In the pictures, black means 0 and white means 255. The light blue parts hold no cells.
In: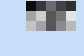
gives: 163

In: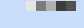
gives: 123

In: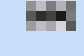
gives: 190

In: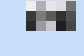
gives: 154

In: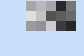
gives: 146

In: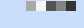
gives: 244
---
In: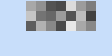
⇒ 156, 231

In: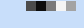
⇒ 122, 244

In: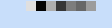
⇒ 54, 223

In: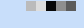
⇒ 8, 221

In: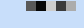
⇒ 205, 205

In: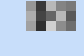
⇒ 101, 208

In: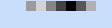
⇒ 66, 211

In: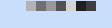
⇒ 82, 212

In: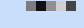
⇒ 144, 208
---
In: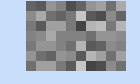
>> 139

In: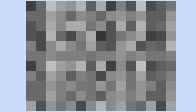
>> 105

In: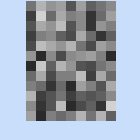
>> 63

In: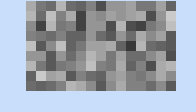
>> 181

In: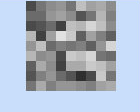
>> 107
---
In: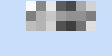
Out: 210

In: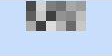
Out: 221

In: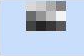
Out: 56

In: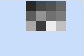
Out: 237

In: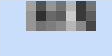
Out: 126

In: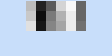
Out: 133

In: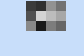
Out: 125
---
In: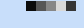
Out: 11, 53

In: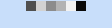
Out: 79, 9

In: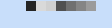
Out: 36, 155

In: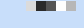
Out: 219, 183

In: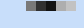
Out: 121, 194

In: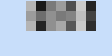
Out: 180, 46

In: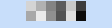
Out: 212, 12

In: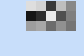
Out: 222, 117
